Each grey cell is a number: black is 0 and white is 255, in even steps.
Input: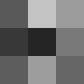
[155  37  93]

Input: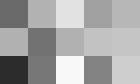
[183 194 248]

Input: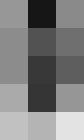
[138  82 140]

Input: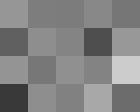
[118  78 144 142]

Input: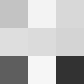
[216 219  94]

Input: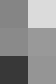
[219 138]

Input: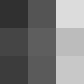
[220  94  60]
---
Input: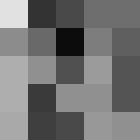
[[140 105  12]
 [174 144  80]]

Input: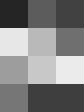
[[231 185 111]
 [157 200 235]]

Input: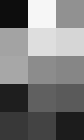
[[163 222 214]
 [167 140 134]]

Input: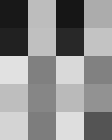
[[ 33 192  40]
 [225 128 217]]

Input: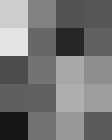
[[228 103  38]
 [ 76 115 168]]

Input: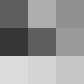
[[ 54  94 154]
 [219 212 197]]

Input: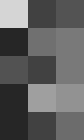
[[ 38 112 121]
 [ 82  65 121]]

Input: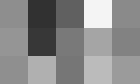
[[149  55 121]
 [143 176 118]]
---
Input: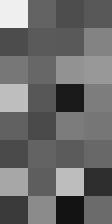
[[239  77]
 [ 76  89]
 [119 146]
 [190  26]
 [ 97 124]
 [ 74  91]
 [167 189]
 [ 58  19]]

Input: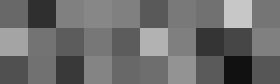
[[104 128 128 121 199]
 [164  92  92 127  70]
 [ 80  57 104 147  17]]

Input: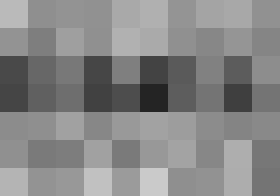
[[186 147 169 148 168]
 [147 159 177 144 149]
 [ 73 120 127  90  92]
 [ 69 110  77  93  63]
 [140 161 153 157 132]
 [144 125 122 163 174]
 [180 152 155 143 173]]

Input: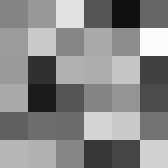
[[132 225  15]
 [156 134 141]
 [154 176 197]
 [169  85 148]
 [ 96 108 201]
 [183 134  69]]

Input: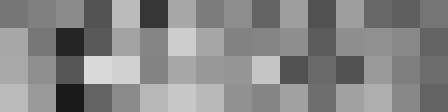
[[118 139 187 167 141 158 158  95]
 [167  37 162 205 130 142 142 137]
 [168  86 209 167 149  82  82 126]
 [186  26 138 199 145 161 161 136]]

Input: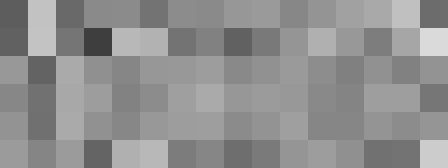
[[ 93 105 139 140 151 135 161 192]
 [ 97 117 184 115  97 149 152 166]
 [152 170 134 152 137 154 128 129]
 [135 168 130 159 151 152 132 158]
 [147 170 135 157 139 159 134 140]
 [155 155 176 124 110 149 144 115]]
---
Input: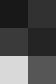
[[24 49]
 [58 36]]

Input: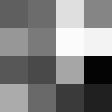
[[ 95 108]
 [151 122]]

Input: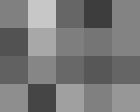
[[128 199]
 [ 82 168]]

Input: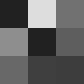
[[ 33 221]
 [142  33]]

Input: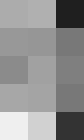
[[172 176]
 [152 150]]

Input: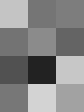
[[196 117]
 [115 139]]
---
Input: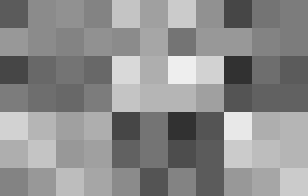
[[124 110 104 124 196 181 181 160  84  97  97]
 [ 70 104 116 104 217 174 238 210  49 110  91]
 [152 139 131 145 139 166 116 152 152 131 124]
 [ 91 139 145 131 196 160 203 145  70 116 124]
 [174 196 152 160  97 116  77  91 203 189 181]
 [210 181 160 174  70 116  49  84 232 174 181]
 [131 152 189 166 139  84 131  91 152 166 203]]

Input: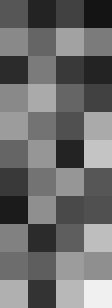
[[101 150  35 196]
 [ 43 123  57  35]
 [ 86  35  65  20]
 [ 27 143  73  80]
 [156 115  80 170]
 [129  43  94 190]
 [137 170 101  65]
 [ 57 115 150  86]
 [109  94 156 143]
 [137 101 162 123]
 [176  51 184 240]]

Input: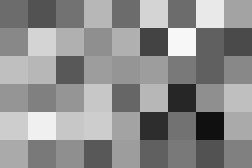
[[191 183  88 157 149 157 121  96 136]
 [108  82 114 183 108 212 108 233 163]
 [170 121 143  88 157  96 121  82 128]
 [149 128 149 199 102 183  38 143 191]
 [136 212 176 143 176  67 247  96  74]
 [205 240 199 205 163  45 114  16 170]]

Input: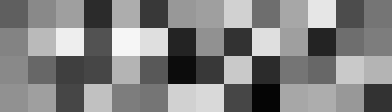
[[137 103  63  70 180  88  12  56 201  43 117 103 201 180]
 [145 159  70 193 125 117 209 217  70   5 167 173 152  50]
 [ 95 137 159  43 173  56 152 159 209 110 167 230  76 117]
 [131 186 238  82 246 223  35 145  50 223 159  35 110 125]]

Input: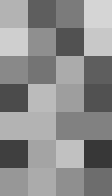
[[207 143  81 200]
 [179  94 123 213]
 [179 179 129 129]
 [151 171 143 109]
 [ 75 187 158  81]
 [137 116 171  94]
 [ 63 164 193  55]]

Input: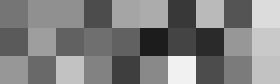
[[ 90 158  97 111  97  28  68  42 151 201]
 [117 144 144  76 165 172  56 186  84 220]
 [151 105 194 130  62 137 241  76 123 194]]
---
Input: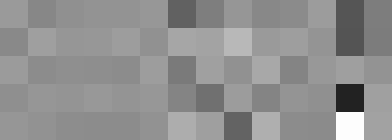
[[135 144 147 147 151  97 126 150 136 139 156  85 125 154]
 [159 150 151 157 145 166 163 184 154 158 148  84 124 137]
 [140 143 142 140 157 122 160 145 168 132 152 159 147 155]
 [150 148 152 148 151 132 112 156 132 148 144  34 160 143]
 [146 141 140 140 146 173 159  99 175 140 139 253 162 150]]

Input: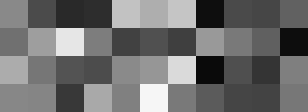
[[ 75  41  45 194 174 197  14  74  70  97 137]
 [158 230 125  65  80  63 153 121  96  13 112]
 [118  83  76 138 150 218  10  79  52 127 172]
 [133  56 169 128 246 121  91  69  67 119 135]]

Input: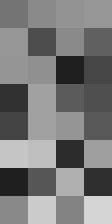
[[138 147 150 116]
 [ 77 138  96 150]
 [144  31  70 149]
 [161  91  79  49]
 [160 149  89  68]
 [190  44 159 197]
 [ 86 176  47  31]
 [203 130 213 137]]

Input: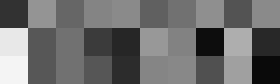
[[148 102 132 138  96 113 143  83 138  50]
 [ 87 113  59  38 152 130  13 174  40 232]
 [ 87 113  86  44 133 136  80 160  10 244]]

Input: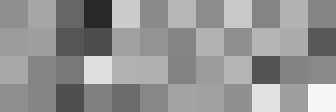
[[166 103  40 203 139 182 140 200 132 179 134 143]
 [159  86  76 161 148 133 178 143 181 171  88 155]
 [133 120 222 177 176 131 155 180  84 131 137 168]
 [133  79 128 108 135 163 161 143 226 158 246 142]]

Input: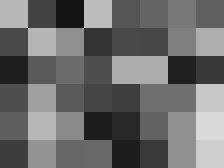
[[ 67  20 188  85 100 119  96 184]
 [181 141  52  72  71 127 173  73]
 [ 89 107  79 171 171  32  56  31]
 [160  89  68  62 110 112 200  80]
 [183 137  28  40  98 145 217  95]
 [148 103 104  29  57 144 204  60]]

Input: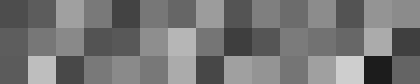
[[ 92 160 121  67 119 102 156  84 127 108 140  83 148 139  77]
 [119 137  83  88 142 182 117  62  85 123 114 103 171  63  93]
 [190  72 121 138 120 171  71 160 148 117 160 206  28 100  91]]
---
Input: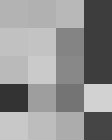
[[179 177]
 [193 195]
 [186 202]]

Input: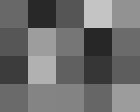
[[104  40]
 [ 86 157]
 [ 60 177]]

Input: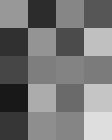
[[152  44]
 [ 48 148]
 [ 70 126]]

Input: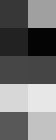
[[ 55 160]
 [ 34   4]
 [ 70  69]]

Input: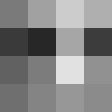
[[122 161]
 [ 58  39]
 [ 97 124]]

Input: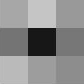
[[167 197]
 [116  23]
 [186 157]]
